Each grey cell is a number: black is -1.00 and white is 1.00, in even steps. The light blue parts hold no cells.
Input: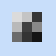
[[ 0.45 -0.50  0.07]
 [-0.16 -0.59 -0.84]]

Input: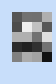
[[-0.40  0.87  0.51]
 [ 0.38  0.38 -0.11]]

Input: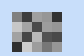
[[ 0.56  0.29 -0.42]
 [ 0.27 -0.45  0.44]]

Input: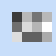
[[-0.13  0.72  0.42]
 [ 0.73 -0.24 -0.24]]

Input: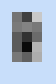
[[-0.04  0.03 -0.06]
 [-0.29 -0.61 -0.16]]

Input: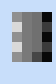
[[ 0.70 -0.05 -0.12]
 [ 0.13 -0.05 -0.12]]

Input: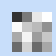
[[0.97 0.58 0.46]
 [0.33 0.91 0.23]]

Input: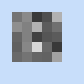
[[ 0.12  0.01  0.40]
 [-0.21  0.01 -0.49]]

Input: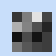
[[ 0.37  0.03 -0.37]
 [-0.87 -0.41 -0.85]]
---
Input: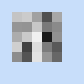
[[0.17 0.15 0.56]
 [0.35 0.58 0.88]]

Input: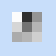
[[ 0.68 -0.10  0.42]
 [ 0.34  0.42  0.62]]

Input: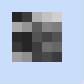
[[ 0.33  0.16 -0.27]
 [-0.67 -0.71 -0.35]]

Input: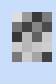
[[-0.08 -0.48  0.04]
 [-0.57  0.44 -0.24]]

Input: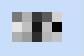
[[ 0.79  0.50 -0.83]
 [ 0.37  0.22 -0.65]]

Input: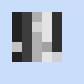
[[-0.73 -0.52  0.66]
 [-0.73 -0.52  0.37]]
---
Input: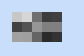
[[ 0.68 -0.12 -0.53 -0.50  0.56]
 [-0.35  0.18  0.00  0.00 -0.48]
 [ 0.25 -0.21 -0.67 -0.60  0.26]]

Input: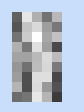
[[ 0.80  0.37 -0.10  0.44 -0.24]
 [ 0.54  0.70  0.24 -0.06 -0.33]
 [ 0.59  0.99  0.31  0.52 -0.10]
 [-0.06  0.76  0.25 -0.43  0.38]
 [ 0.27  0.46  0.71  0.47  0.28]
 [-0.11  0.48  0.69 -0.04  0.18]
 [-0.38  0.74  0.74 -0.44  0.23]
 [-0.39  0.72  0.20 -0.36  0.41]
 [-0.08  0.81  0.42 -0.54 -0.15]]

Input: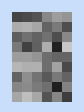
[[-0.42 -0.35  0.06  0.23  0.17 -0.47]
 [ 0.39  0.30 -0.22 -0.04 -0.39  0.35]
 [-0.12 -0.23 -0.11 -0.39  0.07 -0.26]
 [-0.49 -0.25  0.36 -0.74  0.56 -0.05]
 [ 0.23  0.17 -0.14 -0.21 -0.21  0.23]
 [ 0.37  0.38 -0.14  0.27 -0.43  0.43]
 [ 0.11 -0.10 -0.30 -0.05 -0.22 -0.22]
 [ 0.09 -0.04 -0.13 -0.76  0.02  0.05]
 [ 0.49  0.31 -0.34  0.05 -0.52  0.30]]

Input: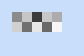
[[ 0.55 -0.54  0.56  0.35  0.09]
 [-0.12  0.80 -0.18  0.93  0.63]]

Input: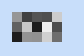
[[-0.50 -0.34 -0.38  0.60  0.18]
 [ 0.56 -0.78  0.87 -0.39 -0.24]
 [ 0.15  0.14  0.63 -0.14 -0.77]]

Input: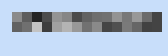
[[-0.27 -0.72 -0.40  0.16  0.05 -0.41 -0.23 -0.14 -0.11  0.15 -0.06  0.19
  -0.16 -0.47  0.08]
 [-0.12  0.53 -0.52  0.26  0.41  0.19 -0.11  0.08 -0.46 -0.37 -0.04 -0.20
  -0.48 -0.47 -0.24]]
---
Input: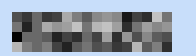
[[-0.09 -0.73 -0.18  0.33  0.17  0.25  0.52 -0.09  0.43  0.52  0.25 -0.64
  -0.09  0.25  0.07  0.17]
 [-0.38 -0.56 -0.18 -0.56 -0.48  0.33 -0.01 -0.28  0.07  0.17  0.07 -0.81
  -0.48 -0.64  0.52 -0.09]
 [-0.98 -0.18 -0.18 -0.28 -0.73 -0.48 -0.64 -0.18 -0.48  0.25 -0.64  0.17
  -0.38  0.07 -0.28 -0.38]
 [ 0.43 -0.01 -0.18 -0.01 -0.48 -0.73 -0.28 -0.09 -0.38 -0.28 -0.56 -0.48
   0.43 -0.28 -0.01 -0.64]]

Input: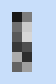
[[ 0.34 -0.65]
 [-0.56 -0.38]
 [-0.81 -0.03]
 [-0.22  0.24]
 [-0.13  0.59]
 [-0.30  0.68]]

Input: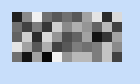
[[-0.12 -0.85  0.27 -0.94  0.89  0.17  0.45  0.45 -0.02  0.54 -0.49]
 [-0.12 -0.49 -0.02 -0.58  0.62  0.08  0.37  0.17 -0.22  0.45 -0.49]
 [-0.75  0.08  0.89 -0.12 -0.31 -0.12 -0.31  0.27  0.79 -0.66  0.70]
 [ 0.79  0.27 -0.31  0.37 -0.49 -0.31 -0.02 -0.12 -0.02  0.54  0.08]
 [-0.22  0.62 -0.66  0.70  0.17 -0.39 -0.22  0.27 -0.85 -0.58  0.27]]

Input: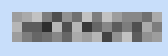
[[ 0.43 -0.28 -0.28 -0.65  0.43 -0.38  0.43 -0.56 -0.20  0.06 -0.28 -0.02
  -0.38  0.33 -0.02]
 [ 0.23 -0.02 -0.20 -0.12  0.06 -0.20  0.33  0.23  0.43 -0.48  0.14  0.52
  -0.28  0.14  0.23]
 [ 0.23  0.33  0.52 -0.02 -0.38  0.14 -0.12  0.52 -0.02  0.52  0.23  0.06
   0.06 -0.12  0.33]]

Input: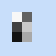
[[ 0.94 -0.23]
 [-0.85  0.32]
 [-0.49  0.57]]

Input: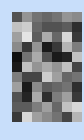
[[ 0.25 -0.80  0.08 -0.28 -0.19 -0.10 -0.64]
 [-0.36 -0.72  0.34 -0.64 -0.02  0.25 -0.55]
 [ 0.08 -0.55  0.16 -0.80 -0.55  0.42 -0.02]
 [-0.02 -0.46 -0.46  0.61  0.25 -0.19 -0.10]
 [-0.28 -0.28 -0.02  0.25 -0.19  0.51  0.69]
 [-0.88 -0.10  0.34 -0.36 -0.80 -0.72  0.51]
 [-0.36  0.16 -0.10 -0.19 -0.10  0.16  0.08]
 [-0.80  0.51  0.16  0.34  0.16  0.51 -0.46]
 [ 0.51  0.61 -0.19 -0.36 -0.36 -0.28 -0.64]
 [-0.55  0.69  0.25  0.08 -0.10 -0.46  0.42]
 [ 0.25  0.79 -0.28  0.34 -0.19  0.69 -0.55]]

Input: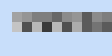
[[ 0.54 -0.37  0.44 -0.55  0.44 -0.37  0.35 -0.29 -0.09 -0.29]
 [ 0.27  0.17 -0.01 -0.01 -0.19  0.09  0.17 -0.29  0.09 -0.01]]

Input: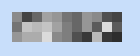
[[ 0.08 -0.47 -0.19  0.27  0.18 -0.09 -0.19  0.18  0.08 -0.37 -0.47]
 [ 0.18  0.35  0.35  0.72  0.08 -0.01 -0.37 -0.56  0.45 -0.56 -0.65]
 [-0.09  0.54  0.45  0.54  0.27 -0.01 -0.19  0.18 -0.29  0.72 -0.29]]

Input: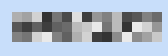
[[-0.32 -0.51 -0.24 -0.51 -0.24 -0.16  0.47  0.57  0.83 -0.08  0.47 -0.60
   0.83  0.65  0.18]
 [ 0.01 -0.08  0.65  0.83  0.01 -0.24  0.37  0.65 -0.51 -0.60  0.10  0.83
   0.10  0.27  0.57]
 [ 0.37  0.27  0.65 -0.60 -0.08 -0.42  0.75 -0.51  0.18  0.01  0.47 -0.42
  -0.32  0.01 -0.16]]
